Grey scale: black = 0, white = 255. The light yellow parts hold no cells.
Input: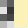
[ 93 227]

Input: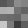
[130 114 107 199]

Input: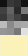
[ 18  41  88 188]

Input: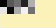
[175 241]

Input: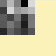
[217 167 115 120  39]

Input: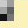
[157 163]
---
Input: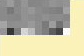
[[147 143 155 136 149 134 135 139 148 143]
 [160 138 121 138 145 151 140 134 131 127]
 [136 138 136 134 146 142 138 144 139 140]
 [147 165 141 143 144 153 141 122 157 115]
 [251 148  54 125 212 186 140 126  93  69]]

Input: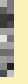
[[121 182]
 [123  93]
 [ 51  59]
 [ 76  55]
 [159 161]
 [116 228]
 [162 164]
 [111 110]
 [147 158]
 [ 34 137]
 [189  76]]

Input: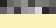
[[100  37 103 122 145  69 125 120]
 [ 70 101 140  59 152 162 214  39]]

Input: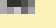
[[125 171  49  49  78]
 [167 171 155 199 111]]

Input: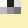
[[224 247  34]
 [115 187 145]]

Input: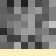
[[150 101  35 121  32 136  76  92]
 [126  95  80 151 101 143 154  98]
 [127 101 104 108 141 159  95  88]
 [193  95 122 137 123 161  81 147]
 [ 87  44  89 139 157 159 120 125]
 [149 120  61  66 135  65 106 150]
 [166 102  97 170  60 126  51 106]]

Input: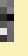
[[114 130]
 [131  85]
 [  8  42]
 [109  88]
 [103 230]
 [103  55]]
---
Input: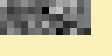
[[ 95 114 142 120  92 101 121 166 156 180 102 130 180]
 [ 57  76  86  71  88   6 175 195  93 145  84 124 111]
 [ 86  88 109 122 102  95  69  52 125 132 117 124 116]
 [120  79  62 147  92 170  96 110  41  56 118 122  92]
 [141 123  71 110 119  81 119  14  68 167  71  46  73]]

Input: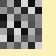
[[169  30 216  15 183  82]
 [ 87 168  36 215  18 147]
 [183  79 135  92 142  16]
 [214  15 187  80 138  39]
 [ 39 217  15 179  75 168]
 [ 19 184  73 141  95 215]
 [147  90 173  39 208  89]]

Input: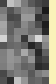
[[194 171 124  90  72  59  67]
 [ 83 111 136 132  95  26 121]
 [ 71  76 154 153  49  65 139]
 [ 97  86 137 114  77  29 166]
 [ 96 129 129 109 110  40 161]
 [109 135  56 151 216 149 211]
 [103 109  95  37  64 134  87]
 [149 115 169 120  40  97 127]
 [149 141 113 147  56  71 129]
 [144 123  99 107  42  52 125]
 [110 127 121  89 123 140  72]
 [ 44 193 149  97 104  83  81]]

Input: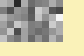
[[164  40 172 108 126 133 173 139 181]
 [ 80 148 139  88 204 176  87  72 125]
 [151 142 130  94 196 146 179 246 182]
 [122 199 173 125 132 108 204 170 160]
 [198  77 162 125 109 119 150 173 147]
 [138 117 162 105 146 113 179 140 193]]

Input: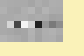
[[171 170 170 165 173 168 174 173 173]
 [169 167 175 181 167 179 172 171 177]
 [170 173 174 169 172 170 162 164 170]
 [213  69 244 211  32 151 122 141 170]
 [167 163 165 178 164 174 177 171 169]
 [173 170 165 176 163 173 174 166 178]]

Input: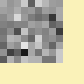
[[150 161 202  95 209 182 157 153 174]
 [154 173 147 154 123 157 149 169 160]
 [159 216 155 125 109 121  55 168 139]
 [122 133 132 161 151 167  99 117 129]
 [141  79 195 130 144 130 156  59 115]
 [182 173 139 102 208 134 143 121 124]
 [160 143 228 166 195 143 102 164 101]
 [ 65  96  25 167 117 181 152 201 146]
 [177 137 194 179 178 118 118 201  91]]
